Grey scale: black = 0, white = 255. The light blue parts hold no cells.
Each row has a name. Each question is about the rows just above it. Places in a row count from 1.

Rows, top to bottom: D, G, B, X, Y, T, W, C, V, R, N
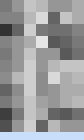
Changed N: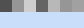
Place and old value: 7, [150]
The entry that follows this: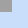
[150]

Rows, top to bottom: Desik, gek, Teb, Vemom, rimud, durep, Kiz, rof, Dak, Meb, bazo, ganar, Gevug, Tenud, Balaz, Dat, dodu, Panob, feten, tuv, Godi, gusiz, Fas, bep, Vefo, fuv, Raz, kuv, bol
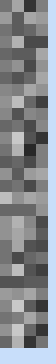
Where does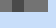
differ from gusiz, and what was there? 3, [103]
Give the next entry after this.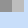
[103]

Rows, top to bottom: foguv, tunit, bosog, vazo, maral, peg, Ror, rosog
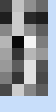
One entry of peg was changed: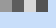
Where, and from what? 3, [224]
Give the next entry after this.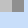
[105]
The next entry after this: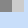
[143]
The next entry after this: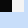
[125]
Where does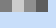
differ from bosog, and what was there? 1, [134]
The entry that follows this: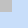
[143]

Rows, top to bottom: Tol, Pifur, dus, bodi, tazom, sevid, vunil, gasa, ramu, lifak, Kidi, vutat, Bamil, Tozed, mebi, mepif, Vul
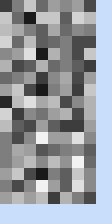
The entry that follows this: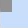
[242]
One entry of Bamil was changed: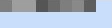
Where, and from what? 2, [168]
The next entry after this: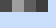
[61]
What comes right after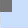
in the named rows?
[158]
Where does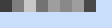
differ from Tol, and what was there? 4, [106]
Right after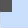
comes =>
[106]
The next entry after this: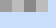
[146]

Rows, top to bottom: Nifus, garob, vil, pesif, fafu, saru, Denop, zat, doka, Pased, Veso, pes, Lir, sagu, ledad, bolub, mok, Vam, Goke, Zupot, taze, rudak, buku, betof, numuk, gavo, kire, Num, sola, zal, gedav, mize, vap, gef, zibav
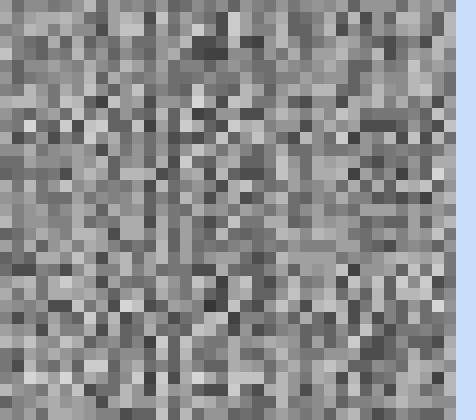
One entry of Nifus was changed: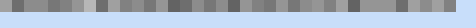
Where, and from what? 28, [140]
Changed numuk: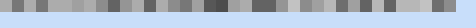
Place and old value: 18, [99]
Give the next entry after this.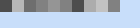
[110]
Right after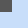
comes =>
[99]
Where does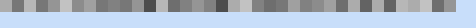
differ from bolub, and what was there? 37, [99]

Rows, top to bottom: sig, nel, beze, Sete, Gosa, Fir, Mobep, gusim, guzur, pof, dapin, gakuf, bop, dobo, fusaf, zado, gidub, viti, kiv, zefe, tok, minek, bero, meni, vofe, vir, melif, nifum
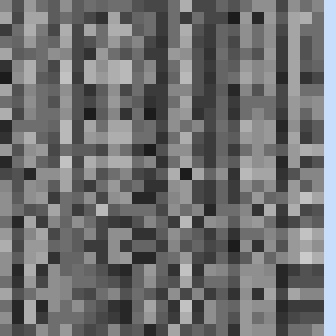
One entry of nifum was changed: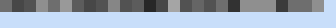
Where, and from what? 21, [153]
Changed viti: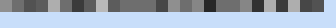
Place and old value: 5, [165]
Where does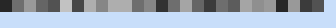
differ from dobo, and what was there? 9, [143]
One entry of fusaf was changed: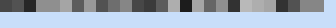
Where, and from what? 22, [165]
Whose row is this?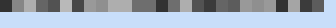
gakuf
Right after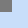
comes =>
[71]

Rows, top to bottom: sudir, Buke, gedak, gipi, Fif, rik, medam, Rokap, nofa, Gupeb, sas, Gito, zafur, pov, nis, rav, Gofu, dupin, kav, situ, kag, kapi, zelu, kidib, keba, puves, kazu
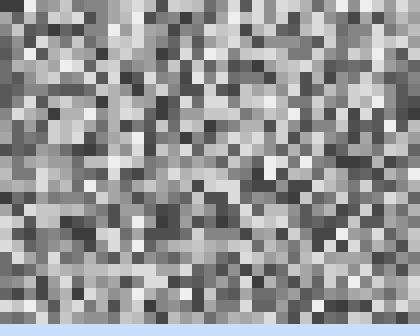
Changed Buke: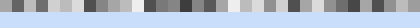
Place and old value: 29, [121]
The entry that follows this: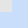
[133]
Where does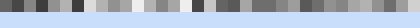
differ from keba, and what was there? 4, [71]

